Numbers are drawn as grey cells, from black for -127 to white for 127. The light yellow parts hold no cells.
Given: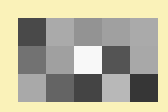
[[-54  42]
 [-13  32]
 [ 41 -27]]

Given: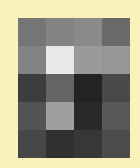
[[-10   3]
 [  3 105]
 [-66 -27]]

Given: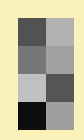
[[-45  49]
 [ -8  32]
 [ 64 -42]]

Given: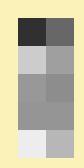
[[-79 -24]
 [ 76  31]
 [ 24  13]]

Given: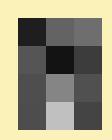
[[ -97  -28]
 [ -42 -108]
 [ -49    5]]

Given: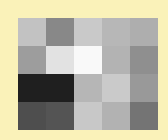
[[ 66   8]
 [ 29  98]
 [-96 -96]]

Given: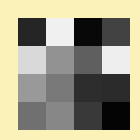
[[-90 112]
 [ 89  18]
 [ 25  -6]]

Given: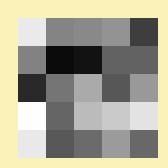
[[ 106    4]
 [   2 -116]
 [ -86  -10]]
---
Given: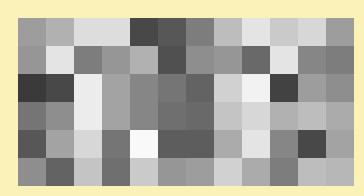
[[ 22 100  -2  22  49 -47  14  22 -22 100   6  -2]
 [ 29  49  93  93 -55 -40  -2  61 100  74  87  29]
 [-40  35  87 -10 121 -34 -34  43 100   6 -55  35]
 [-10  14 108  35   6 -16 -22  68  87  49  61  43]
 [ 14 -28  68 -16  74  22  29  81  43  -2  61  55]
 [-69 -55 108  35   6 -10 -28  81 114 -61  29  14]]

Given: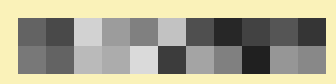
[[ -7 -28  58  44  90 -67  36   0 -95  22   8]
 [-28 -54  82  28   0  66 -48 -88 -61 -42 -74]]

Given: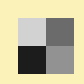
[[-99  18]
 [ 82 -20]]

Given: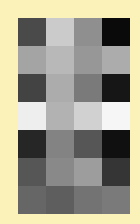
[[ -53   75   15 -117]
 [  36   56   23   44]
 [ 110   50   81  118]
 [ -60   44   -5 -105]
 [ -41    9   29  -74]
 [ -89    3  -41 -111]
 [ -25  -33  -12   -5]]

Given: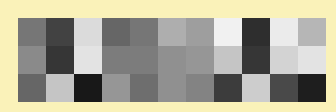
[[ -25   69 -103   22  -17   16    3  -67   77  -54  -97]
 [  -9  -61   91  -25   -9   46   30  113  -81  107   54]
 [  10  -73   99   -3   -3   16   22   69  -73   83   99]]

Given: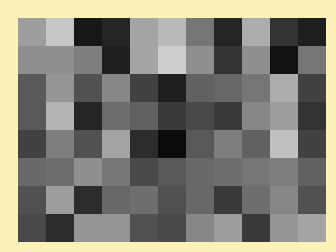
[[  29   70 -103  -90   36   57   -9  -90   44  -76  -96]
 [ -38   51  -90  -17  -30  -69  -54  -69    7   29  -76]
 [ -46   29  -83  -23  -17  -46  -23  -69  -17    7  -46]
 [ -38   21  -46    7  -62  -96  -30  -23   -9   44  -62]
 [  15   15   -1  -96   36   78   15  -76   15 -109   -9]
 [ -62   -1  -46   36  -83 -116  -38   -1  -30   64  -62]
 [ -23  -17   15   -9  -54  -38  -23  -17   -9   -1  -30]
 [ -54  -83   21   21  -46  -54    7   29  -69   21   36]]
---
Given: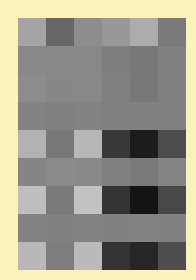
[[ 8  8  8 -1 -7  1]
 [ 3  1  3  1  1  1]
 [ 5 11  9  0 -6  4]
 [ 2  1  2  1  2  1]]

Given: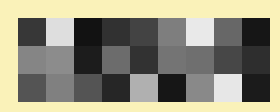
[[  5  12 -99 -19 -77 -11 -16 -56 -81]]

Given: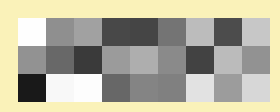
[[ 18 -23 -69  27  46  10 -61  59  18]]

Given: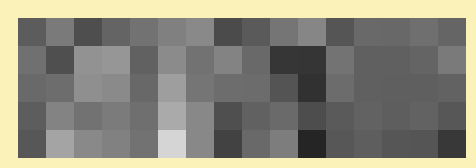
[[-15 -48  18  22 -30  11 -13   3 -22 -73 -74 -12 -31 -31 -27  -5]
 [-34   3 -13  -4 -16  42   8 -48 -30 -21 -50 -37 -29 -33 -29 -40]]

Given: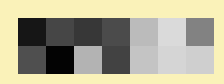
[[ -48 -124   51  -61   68   85   79]]

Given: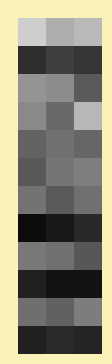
[[ -81  -64  -73]
 [   9  -22   55]
 [ -38  -10   -1]
 [-115 -102  -86]
 [ -95 -109 -108]
 [ -95  -85  -91]]

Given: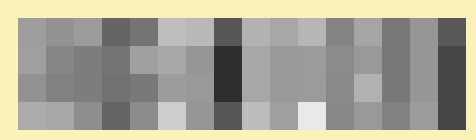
[[ 31   6  -2 -10  32  40  22 -81  39  25  27  11  25  -7  22 -56]
 [ 43  40  13 -26  11  77  22 -40  60  31 105   8  25   1  28 -56]]
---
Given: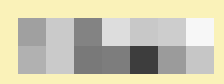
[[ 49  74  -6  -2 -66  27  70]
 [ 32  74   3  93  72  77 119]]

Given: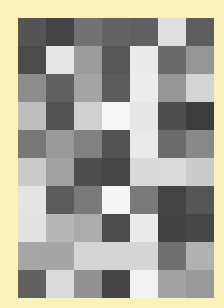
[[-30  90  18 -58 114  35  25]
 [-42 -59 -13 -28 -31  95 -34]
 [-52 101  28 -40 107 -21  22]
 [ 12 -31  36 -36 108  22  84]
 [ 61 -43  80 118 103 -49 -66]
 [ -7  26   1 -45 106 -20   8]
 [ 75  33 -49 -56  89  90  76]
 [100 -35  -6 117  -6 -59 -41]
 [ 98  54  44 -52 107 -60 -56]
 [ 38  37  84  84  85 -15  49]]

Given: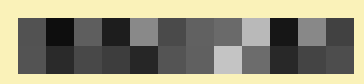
[[ -44  -85  -55  -66  -89  -43  -31   68  -19  -87  -59  -50]
 [ -45 -113  -33  -98    9  -53  -30  -21   57 -105    8  -62]]

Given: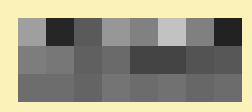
[[-18 -18 -27 -11 -19 -14 -24 -19]
 [ 31 -89 -37  23   1  66   0 -93]
 [ -2  -8 -31 -21 -59 -59 -44 -40]]

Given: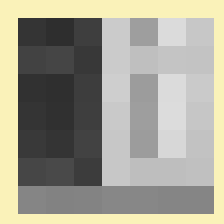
[[  5   2   3   7   7   5   5]
 [-75 -81 -65  75  30  91  71]
 [-61 -58 -71  75  63  68  67]
 [-78 -80 -66  78  28  91  74]
 [-75 -79 -65  73  30  92  70]
 [-70 -75 -61  71  28  87  66]
 [-57 -54 -67  71  62  62  64]]

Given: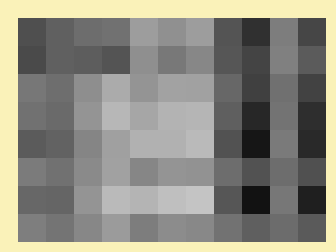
[[  -1  -11    7   27   -2   12    8  -13  -32  -19  -37]
 [ -48  -31  -18  -14   29   16   29  -43  -79   -2  -57]
 [ -53  -31  -34  -43   15   -7    7  -41  -59    0  -36]
 [  -8  -17   14   43   20   34   33  -24  -63  -15  -61]
 [ -14  -21   20   55   38   51   53  -32  -88  -12  -81]
 [ -36  -29    5   32   49   49   58  -45 -105   -5  -86]
 [  -4  -14   10   33    6   20   18  -18  -45  -18  -47]
 [ -24  -26   20   58   52   63   68  -41 -109   -8  -96]]
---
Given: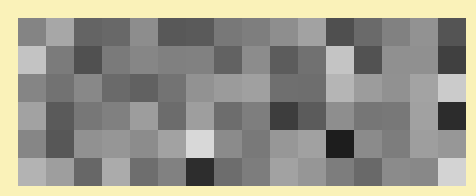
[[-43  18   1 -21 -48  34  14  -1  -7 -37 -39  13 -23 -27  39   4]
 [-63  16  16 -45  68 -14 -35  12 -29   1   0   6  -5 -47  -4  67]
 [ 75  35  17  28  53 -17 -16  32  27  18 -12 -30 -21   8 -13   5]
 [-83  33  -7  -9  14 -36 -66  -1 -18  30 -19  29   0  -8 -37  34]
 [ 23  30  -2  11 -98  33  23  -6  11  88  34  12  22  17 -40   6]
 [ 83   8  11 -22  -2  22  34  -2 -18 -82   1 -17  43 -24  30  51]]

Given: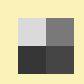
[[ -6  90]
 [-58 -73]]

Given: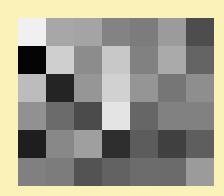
[[ -50   27   -3    3   36   39  112]
 [ -27   42    1   72   12   79 -123]
 [  14   -9   21   81   22  -91   60]
 [   1    1  -25  100  -52  -20   17]
 [ -33  -63  -35  -81   31    8  -97]
 [  27  -20  -19  -29  -44   -3    0]]

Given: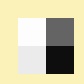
[[ -27  125]
 [-113  107]]

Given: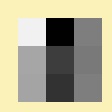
[[  -1 -126  113]
 [  -6  -66   38]
 [  -1  -77   36]]

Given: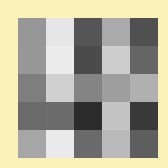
[[-47  42 -42 102  23]
 [-26  77 -52 108  24]
 [ 48  30   4  80  -1]
 [-70  68 -83 -19 -20]
 [-33  58 -21 106  38]]
